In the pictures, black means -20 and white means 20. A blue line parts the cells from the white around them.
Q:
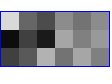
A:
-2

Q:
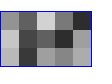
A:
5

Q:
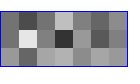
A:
2

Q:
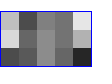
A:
2

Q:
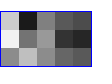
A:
2

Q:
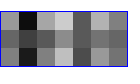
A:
-8
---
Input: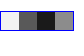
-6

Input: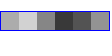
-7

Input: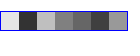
-10

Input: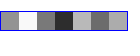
-3

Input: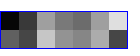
-11

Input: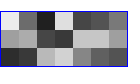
-13
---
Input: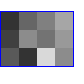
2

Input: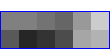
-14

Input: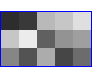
17

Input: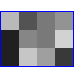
1

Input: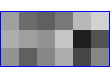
5

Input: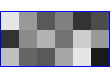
2

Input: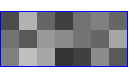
-6

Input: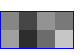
-13
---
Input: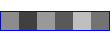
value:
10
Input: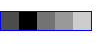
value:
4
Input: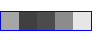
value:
2
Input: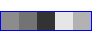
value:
16
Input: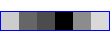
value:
2
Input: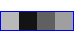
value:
-5
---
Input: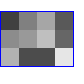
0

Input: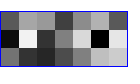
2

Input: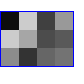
12

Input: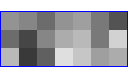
5

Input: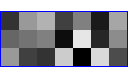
0

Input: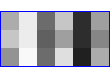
11

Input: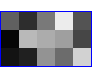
-1

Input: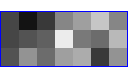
5

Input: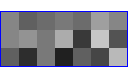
-3
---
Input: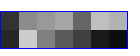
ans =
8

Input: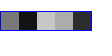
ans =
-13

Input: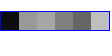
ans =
10

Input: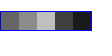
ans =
-16

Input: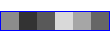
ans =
-4

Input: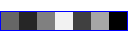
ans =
-20
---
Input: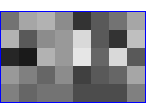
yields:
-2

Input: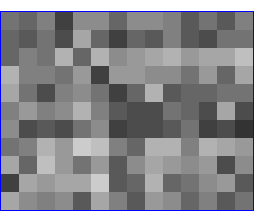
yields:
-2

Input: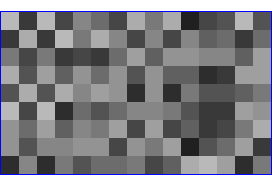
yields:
9

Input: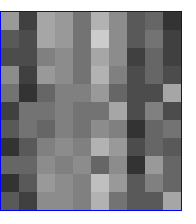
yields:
4

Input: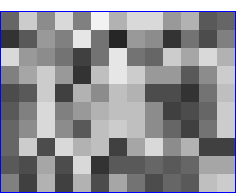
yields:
-4

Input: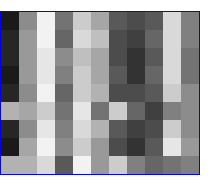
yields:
-16

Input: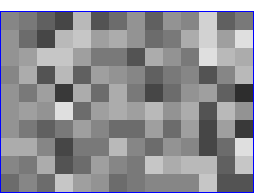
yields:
1
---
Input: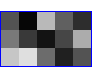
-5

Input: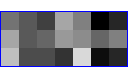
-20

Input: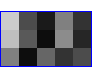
0

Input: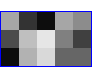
6

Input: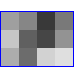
-11

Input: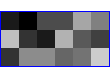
6

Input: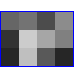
-8

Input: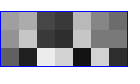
1

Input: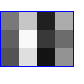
-15
